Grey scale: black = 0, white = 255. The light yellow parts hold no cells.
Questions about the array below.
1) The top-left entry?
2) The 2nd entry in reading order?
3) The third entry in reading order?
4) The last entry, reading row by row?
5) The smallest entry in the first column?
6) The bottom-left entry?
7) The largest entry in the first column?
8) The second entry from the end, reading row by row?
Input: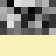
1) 123
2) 6
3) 224
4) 178
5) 53
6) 69
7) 178
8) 69

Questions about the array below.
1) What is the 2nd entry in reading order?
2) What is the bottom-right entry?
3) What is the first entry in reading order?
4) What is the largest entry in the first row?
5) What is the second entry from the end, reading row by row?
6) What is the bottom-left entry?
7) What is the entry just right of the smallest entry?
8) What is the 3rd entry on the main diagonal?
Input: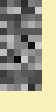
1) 116
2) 128
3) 61
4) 128
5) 45
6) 174
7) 204
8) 61

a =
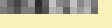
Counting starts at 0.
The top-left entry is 137
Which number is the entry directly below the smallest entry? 54
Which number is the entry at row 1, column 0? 123

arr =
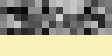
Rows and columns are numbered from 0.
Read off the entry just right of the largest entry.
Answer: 82
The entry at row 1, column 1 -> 10
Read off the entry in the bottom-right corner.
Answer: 155
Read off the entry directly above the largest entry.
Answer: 66
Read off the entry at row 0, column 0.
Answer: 141
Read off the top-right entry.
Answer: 125
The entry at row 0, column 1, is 169
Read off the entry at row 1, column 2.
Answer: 23
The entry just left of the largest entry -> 111
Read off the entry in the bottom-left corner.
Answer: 97
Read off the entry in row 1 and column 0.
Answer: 66
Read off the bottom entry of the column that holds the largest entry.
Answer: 141

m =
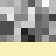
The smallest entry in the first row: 93
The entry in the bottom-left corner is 121
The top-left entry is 176
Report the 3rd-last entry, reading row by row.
106
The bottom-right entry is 106
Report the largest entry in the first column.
217
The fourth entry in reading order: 149
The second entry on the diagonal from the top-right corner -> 149
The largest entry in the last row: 189
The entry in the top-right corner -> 189
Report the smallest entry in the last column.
62
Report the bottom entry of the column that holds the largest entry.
164
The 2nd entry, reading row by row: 164

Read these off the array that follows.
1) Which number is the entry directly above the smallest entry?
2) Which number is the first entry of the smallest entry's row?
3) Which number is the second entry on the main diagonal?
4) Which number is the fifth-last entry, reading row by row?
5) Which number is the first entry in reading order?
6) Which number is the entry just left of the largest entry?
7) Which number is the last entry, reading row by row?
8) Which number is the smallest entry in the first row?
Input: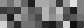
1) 89
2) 209
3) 73
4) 29
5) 144
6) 156
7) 58
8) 29

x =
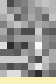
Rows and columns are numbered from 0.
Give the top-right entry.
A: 182
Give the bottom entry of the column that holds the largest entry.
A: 44
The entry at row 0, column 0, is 195
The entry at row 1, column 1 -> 141
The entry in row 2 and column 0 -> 170
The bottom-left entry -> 182
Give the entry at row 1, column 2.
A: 157
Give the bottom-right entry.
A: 101
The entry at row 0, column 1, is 76
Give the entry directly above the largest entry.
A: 182
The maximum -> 249
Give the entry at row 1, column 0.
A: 195

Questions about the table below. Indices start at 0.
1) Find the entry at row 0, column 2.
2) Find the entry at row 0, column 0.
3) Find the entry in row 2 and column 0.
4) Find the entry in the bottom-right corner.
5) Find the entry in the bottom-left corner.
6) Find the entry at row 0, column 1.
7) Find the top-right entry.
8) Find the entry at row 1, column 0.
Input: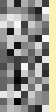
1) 32
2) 100
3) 189
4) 230
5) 145
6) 189
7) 61
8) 88

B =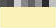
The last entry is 191
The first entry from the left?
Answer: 83
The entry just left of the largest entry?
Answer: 71

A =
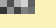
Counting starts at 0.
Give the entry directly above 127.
210
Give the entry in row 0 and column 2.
180
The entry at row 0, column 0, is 165
